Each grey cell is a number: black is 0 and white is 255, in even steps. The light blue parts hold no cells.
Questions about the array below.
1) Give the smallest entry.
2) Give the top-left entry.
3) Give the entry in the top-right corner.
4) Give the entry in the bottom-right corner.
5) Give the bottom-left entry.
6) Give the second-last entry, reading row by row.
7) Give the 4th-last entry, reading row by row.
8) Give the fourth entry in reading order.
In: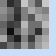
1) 14
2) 128
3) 199
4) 184
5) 70
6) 156
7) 156
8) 199

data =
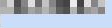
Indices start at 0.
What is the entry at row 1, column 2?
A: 96
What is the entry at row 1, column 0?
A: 179
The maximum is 235
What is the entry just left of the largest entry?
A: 68
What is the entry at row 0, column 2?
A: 80
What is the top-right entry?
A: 195

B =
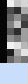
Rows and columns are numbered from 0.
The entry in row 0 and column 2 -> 197
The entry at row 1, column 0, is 6
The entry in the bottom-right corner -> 117
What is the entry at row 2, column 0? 6
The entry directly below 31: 102
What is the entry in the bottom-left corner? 6

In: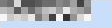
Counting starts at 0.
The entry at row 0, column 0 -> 123
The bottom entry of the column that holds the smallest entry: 53
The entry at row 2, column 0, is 246
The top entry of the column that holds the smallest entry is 123
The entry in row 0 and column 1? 108
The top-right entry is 148
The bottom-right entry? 246
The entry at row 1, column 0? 189

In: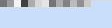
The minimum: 65
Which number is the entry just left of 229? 216
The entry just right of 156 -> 244

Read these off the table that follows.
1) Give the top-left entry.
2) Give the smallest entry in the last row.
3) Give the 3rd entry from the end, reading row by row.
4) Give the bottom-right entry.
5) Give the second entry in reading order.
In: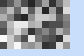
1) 62
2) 50
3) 62
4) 146
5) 93

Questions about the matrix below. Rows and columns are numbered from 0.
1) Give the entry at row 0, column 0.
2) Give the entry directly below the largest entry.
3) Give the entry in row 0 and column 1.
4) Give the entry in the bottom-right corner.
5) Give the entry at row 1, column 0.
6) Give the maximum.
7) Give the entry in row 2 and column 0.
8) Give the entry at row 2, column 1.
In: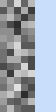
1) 171
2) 142
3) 113
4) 89
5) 89
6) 225
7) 156
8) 185

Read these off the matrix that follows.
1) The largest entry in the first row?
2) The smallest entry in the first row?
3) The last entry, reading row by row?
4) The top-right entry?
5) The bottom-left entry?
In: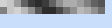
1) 210
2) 44
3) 112
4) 85
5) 128

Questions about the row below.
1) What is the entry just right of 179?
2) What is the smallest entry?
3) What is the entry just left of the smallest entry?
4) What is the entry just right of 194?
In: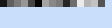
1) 194
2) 6
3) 69
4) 83

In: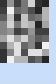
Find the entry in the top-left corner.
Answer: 51
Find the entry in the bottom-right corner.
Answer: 37
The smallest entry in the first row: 37
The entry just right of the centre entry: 148
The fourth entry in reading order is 119
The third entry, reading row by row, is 63
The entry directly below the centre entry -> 210
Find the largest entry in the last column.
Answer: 241
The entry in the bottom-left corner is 51
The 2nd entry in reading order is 148

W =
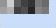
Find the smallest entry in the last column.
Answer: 106
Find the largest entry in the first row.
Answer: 205
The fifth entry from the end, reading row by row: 65
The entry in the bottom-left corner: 161

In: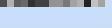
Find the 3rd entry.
93
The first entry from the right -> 163
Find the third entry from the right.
35
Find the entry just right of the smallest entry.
193

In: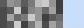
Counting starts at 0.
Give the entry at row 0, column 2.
135
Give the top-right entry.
63
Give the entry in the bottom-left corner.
75
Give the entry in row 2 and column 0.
75
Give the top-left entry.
91
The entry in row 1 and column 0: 75
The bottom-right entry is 122
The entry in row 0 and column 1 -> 148
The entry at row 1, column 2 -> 203

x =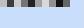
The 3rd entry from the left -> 203
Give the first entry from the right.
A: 101
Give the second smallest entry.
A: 35

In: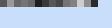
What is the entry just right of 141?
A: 43
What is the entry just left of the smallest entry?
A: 103

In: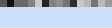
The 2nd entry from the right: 185
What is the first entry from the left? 88
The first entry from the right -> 156
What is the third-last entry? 118
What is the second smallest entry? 34

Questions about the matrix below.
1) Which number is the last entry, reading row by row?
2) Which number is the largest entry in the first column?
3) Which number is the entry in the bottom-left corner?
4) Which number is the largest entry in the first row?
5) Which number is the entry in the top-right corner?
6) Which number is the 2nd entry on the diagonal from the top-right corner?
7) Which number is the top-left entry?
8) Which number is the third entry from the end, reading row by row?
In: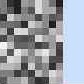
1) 171
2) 242
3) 88
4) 216
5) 33
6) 171
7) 126
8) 62

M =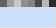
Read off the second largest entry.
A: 183
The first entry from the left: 98
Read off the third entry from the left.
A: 199

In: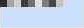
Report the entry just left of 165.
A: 46
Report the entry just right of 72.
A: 196

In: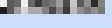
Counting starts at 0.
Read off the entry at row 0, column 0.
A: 239
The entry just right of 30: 90
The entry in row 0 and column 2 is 104
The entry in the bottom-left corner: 30
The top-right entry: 131
